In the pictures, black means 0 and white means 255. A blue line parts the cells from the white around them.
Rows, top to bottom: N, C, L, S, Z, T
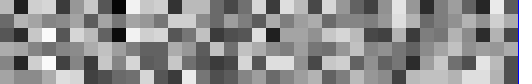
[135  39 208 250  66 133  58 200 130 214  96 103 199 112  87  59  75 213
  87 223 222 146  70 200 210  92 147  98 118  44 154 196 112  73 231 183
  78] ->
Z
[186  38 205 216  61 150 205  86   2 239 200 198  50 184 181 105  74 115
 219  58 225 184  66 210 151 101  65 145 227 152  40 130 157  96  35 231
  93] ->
N
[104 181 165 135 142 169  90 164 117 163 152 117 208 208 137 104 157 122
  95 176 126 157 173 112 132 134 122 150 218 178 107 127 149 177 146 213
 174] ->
C
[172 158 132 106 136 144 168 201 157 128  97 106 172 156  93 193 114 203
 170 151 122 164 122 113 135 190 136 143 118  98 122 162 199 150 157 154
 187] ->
S
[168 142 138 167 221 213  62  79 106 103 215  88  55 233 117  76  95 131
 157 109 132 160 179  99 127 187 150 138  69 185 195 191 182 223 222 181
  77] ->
T

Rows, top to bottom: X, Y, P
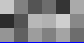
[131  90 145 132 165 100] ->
P
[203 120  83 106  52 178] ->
X

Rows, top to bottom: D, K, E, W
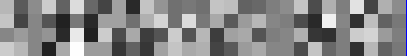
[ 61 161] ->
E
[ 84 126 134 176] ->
E
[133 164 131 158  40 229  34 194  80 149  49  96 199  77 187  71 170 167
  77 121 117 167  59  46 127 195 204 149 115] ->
E
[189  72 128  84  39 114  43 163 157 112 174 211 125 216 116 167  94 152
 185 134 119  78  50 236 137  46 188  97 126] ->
K
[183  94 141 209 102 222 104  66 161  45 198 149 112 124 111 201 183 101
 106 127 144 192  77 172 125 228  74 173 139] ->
D
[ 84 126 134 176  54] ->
E
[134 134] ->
W

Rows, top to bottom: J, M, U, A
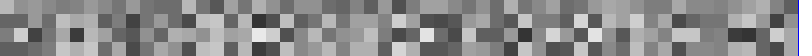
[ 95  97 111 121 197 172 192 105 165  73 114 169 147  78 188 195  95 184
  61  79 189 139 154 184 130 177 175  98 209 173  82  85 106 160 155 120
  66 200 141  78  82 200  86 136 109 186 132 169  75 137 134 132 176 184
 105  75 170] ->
A
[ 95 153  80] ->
J
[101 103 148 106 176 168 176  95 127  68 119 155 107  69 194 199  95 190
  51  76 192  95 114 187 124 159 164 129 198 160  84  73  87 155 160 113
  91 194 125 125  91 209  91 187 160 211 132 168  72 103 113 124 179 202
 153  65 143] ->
M

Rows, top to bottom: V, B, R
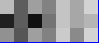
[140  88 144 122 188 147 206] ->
R
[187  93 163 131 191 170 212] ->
V
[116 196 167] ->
B

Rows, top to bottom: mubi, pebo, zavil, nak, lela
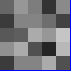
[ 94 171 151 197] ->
zavil
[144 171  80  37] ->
nak
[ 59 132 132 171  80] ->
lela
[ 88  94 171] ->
zavil
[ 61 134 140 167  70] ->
lela
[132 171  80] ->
lela
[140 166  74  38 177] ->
nak

